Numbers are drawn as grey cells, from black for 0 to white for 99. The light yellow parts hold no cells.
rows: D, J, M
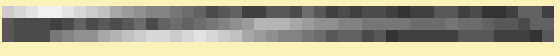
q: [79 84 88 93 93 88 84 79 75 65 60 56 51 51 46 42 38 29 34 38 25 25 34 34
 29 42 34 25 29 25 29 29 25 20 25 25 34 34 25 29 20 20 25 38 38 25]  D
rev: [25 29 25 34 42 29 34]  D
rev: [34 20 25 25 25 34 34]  M
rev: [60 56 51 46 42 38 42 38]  J
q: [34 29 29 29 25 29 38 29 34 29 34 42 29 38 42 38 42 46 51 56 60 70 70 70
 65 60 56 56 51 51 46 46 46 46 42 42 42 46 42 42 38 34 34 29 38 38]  J
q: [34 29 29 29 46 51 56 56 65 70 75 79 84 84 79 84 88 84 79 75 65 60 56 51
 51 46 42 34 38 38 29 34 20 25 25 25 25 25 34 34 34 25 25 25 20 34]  M

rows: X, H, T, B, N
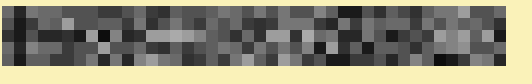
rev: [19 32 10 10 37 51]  X
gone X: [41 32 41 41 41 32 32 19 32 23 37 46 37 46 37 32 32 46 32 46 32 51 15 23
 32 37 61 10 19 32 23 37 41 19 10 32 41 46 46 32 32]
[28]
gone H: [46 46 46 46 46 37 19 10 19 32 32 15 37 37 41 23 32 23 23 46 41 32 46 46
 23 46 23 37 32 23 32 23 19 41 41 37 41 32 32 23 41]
[61]
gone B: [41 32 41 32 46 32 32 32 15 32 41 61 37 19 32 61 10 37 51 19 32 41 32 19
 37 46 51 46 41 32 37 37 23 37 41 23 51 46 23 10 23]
[56]

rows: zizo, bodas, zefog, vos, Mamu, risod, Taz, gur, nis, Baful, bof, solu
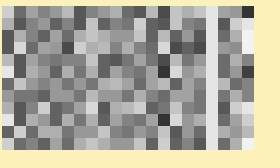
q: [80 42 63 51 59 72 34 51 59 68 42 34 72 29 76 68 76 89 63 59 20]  zizo
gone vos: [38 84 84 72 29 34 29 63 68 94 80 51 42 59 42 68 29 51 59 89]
[55]
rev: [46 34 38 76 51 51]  Mamu

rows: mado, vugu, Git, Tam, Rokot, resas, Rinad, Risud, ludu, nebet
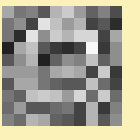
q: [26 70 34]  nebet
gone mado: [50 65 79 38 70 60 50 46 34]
[30]

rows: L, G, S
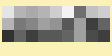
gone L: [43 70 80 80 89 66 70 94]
[75]
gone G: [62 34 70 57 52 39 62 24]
[47]
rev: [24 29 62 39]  S
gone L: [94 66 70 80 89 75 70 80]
[43]
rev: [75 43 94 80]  L
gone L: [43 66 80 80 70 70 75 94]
[89]
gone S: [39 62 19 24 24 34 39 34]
[29]

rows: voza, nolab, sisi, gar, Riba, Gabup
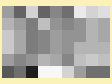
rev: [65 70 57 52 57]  nolab
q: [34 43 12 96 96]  Gabup
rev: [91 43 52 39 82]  voza
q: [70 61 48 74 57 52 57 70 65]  nolab

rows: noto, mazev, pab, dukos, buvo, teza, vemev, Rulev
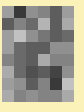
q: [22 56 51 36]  noto
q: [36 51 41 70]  mazev
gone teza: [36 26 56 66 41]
[31]
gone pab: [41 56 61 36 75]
[46]
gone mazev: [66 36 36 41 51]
[70]
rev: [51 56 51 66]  Rulev
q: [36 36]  dukos

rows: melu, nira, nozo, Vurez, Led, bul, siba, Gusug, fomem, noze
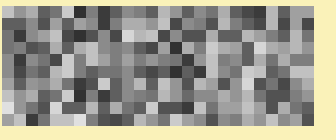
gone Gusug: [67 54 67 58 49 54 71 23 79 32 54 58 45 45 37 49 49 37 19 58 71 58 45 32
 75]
[41]
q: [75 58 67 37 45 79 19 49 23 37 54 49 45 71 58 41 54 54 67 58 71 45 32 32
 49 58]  Gusug
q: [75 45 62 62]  fomem
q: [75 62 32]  fomem

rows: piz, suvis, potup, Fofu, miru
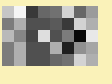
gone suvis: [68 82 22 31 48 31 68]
[35]
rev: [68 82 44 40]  miru

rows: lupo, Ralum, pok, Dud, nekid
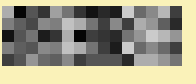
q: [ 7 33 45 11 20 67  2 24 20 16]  pok
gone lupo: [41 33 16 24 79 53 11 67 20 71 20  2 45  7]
[62]
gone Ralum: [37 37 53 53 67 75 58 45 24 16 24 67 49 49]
[28]
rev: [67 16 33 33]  nekid
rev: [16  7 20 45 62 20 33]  lupo

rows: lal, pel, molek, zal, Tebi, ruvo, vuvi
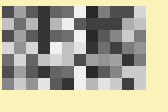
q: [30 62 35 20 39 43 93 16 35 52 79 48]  molek
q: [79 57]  vuvi

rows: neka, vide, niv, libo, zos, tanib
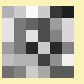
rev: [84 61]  vide
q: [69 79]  neka
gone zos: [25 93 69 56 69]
[74]
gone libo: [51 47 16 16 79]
[61]
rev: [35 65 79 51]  tanib
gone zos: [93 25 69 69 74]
[56]

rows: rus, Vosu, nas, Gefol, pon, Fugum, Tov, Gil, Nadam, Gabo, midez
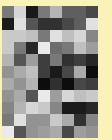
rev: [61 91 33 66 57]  Gil
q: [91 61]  Gil
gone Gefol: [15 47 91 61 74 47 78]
[42]
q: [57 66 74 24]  Fugum

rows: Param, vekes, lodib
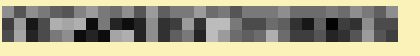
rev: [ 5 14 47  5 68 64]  vekes
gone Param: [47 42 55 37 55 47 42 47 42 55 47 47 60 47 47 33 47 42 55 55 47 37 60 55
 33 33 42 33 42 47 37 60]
[51]
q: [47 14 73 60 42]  lodib

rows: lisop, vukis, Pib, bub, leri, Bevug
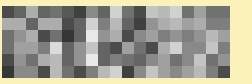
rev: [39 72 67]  leri
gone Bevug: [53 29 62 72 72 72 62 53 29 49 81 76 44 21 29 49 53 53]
[25]
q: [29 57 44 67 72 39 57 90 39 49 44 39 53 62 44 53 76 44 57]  leri
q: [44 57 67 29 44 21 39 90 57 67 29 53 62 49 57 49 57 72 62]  Pib
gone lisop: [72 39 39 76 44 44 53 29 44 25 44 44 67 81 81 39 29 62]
[34]
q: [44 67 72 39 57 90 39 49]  leri

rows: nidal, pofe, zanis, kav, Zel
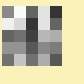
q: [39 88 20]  nidal
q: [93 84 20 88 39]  pofe
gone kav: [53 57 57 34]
[48]

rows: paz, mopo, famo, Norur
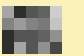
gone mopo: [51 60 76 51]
[47]
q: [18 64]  Norur
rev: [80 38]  paz
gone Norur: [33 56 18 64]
[28]
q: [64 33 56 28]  Norur
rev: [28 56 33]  Norur

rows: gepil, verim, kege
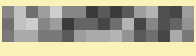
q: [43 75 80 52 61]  verim
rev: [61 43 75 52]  gepil
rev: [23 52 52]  gepil

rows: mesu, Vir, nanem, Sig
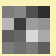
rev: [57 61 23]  Vir
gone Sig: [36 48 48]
[44]
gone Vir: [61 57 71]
[23]
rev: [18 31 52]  mesu

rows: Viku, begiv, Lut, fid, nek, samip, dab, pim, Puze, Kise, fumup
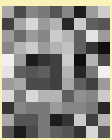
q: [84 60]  begiv
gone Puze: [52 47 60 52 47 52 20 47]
[15]
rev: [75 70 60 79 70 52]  fid
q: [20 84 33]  fumup
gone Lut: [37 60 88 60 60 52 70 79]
[42]
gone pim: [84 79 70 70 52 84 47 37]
[56]
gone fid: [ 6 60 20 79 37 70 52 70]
[75]

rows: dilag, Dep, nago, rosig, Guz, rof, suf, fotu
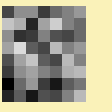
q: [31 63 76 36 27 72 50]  Guz
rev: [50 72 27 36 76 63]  Guz
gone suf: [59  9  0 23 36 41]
[46]

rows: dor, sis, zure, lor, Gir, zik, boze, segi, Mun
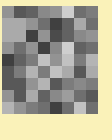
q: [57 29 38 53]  zure
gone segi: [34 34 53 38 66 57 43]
[61]
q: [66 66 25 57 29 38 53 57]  zure
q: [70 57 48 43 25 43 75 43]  Mun
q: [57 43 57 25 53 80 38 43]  lor
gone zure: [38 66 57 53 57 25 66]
[29]
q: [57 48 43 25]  Mun

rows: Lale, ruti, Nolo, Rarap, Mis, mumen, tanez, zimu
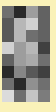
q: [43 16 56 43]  tanez
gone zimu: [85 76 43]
[48]

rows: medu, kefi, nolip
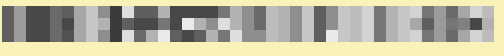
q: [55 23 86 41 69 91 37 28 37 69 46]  nolip
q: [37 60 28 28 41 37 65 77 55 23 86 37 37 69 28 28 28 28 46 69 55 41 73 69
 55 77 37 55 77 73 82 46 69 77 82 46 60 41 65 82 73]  medu
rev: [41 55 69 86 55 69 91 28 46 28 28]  kefi

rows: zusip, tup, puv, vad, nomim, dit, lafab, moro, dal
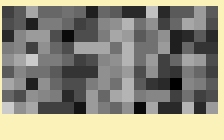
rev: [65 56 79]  dal
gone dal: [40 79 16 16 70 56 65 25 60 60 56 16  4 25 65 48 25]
[8]
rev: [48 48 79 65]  nomim
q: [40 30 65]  vad

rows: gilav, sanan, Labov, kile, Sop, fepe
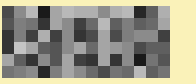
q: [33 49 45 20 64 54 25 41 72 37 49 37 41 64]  sanan
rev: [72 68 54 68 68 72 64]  gilav
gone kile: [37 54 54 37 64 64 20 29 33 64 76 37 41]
[59]
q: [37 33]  kile
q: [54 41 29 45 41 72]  fepe
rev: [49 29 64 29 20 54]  Labov
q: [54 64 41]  kile

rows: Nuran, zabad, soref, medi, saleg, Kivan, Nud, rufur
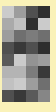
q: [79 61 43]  Nud
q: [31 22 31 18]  medi
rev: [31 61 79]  Nuran
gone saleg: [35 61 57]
[79]
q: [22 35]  rufur

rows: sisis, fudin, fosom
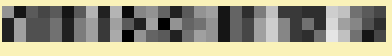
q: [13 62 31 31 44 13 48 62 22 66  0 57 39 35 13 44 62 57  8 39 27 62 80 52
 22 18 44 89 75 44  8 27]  fosom
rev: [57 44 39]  fudin
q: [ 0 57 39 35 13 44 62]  fosom
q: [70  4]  sisis
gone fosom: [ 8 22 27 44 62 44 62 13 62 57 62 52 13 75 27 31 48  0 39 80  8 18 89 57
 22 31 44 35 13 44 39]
[66]
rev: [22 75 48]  sisis

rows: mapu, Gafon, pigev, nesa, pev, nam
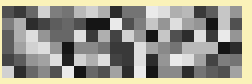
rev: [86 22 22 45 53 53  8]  nesa
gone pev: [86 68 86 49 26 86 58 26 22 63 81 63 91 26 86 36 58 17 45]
[13]
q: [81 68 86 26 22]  pev
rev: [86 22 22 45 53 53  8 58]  nesa

